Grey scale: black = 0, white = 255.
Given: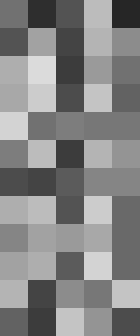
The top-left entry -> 113
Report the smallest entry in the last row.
60
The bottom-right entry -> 76
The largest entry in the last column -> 196
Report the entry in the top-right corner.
38
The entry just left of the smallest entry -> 188
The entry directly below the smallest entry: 140
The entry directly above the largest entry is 162
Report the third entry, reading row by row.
83
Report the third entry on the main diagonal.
60
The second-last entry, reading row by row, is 148
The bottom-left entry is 98
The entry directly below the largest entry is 204

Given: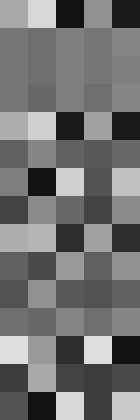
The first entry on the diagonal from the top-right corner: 26
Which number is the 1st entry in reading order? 168
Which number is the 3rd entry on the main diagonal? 126
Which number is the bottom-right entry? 201
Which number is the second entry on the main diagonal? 110
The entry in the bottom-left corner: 82
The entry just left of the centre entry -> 139
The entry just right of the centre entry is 67
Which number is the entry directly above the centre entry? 208
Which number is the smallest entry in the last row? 18
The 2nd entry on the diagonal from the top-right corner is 118
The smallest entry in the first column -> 61
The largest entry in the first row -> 215
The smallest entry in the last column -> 18
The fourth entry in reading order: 145
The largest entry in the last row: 215
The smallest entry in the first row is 18

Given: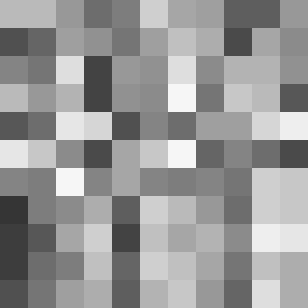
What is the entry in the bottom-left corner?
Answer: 80
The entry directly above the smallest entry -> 132
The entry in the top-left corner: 186
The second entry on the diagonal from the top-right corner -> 166
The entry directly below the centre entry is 132
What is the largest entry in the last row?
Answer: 222
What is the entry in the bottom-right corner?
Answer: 173
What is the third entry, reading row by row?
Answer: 152
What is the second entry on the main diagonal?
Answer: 101
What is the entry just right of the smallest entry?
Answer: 125
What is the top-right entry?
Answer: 152
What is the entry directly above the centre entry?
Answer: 132
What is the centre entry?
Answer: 199
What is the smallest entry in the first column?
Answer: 53
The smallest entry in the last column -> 74

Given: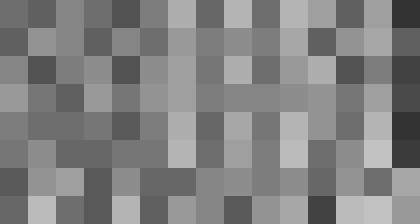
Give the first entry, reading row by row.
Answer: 110
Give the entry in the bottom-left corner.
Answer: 103
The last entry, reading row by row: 153
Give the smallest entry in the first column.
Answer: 89
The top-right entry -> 51
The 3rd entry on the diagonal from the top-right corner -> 82
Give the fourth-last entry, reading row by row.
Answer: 66
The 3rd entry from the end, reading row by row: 187
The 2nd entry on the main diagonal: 147
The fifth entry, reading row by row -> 82
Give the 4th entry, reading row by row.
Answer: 110
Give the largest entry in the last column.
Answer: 167
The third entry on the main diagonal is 125
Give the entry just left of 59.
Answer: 194
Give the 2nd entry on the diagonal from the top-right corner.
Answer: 167

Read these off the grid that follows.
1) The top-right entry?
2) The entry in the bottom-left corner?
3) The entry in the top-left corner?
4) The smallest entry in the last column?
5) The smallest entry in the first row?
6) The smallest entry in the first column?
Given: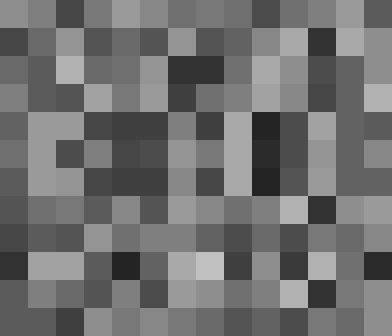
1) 91
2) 91
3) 142
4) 43
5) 70
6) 50
